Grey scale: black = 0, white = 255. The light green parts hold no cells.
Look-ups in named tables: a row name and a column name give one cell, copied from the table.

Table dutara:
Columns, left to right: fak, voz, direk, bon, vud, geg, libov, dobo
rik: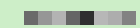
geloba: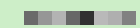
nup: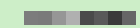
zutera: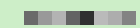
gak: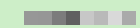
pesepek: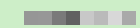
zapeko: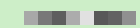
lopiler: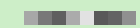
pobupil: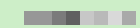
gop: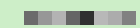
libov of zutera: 173
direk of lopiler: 95
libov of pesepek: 216
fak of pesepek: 150
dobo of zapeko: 144
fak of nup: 124
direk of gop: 179
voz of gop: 151
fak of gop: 107
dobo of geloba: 129
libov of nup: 58
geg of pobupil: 185
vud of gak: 199
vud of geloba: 49

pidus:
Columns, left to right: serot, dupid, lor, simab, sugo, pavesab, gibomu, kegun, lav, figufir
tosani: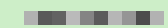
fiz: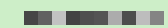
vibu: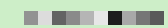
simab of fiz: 67
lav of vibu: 118
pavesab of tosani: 91
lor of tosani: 98
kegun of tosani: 149
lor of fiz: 194
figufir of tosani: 178
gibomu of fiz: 172
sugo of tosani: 132
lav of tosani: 76
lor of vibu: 99
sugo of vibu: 181
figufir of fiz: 132
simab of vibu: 138
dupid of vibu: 220
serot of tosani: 177
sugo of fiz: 79
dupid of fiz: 97
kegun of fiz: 77
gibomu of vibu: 29

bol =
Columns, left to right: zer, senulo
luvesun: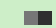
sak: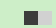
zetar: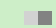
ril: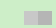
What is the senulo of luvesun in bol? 47
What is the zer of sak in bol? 60
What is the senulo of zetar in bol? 130
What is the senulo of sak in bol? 209
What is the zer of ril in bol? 200
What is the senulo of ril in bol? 181
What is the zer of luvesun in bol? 118
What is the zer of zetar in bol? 210
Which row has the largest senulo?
sak

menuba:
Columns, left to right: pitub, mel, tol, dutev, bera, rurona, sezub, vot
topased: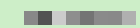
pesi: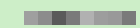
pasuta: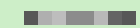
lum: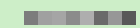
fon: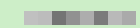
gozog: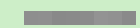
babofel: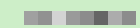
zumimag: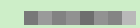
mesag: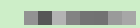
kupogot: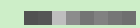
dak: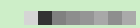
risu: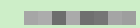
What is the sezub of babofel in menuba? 172
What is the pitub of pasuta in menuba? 87
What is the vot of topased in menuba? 176
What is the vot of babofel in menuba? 140
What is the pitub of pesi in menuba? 159
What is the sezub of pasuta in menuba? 100
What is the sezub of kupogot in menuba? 118
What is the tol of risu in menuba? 109
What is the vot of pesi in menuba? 122
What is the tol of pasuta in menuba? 189
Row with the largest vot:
zumimag

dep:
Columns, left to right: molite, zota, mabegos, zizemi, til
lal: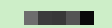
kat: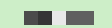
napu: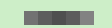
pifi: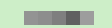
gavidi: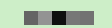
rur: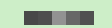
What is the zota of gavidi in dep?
147
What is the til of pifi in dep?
157
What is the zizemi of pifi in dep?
96
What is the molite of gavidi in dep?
100
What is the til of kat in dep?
96
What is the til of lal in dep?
9
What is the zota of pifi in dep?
141
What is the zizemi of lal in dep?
84
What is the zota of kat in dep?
53
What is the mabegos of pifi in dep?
127
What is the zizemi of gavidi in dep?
119
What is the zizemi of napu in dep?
92
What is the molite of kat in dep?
75
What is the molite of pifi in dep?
147
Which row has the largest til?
pifi

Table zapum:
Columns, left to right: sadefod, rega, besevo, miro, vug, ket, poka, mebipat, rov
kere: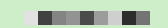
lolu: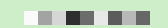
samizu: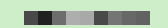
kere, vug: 75
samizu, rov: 98
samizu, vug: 169
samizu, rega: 33
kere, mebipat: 45
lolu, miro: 47
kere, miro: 147
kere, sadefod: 226
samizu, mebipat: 104
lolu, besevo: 214

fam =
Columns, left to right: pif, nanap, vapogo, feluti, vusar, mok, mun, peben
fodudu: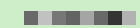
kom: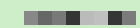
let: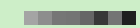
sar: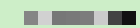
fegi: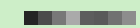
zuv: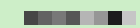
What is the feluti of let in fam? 116
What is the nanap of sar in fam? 209
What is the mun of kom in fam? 54
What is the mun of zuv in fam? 28
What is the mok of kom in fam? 192
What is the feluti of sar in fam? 121
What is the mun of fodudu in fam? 52
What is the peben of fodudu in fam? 178
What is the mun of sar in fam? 67
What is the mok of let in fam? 56
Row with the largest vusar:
kom

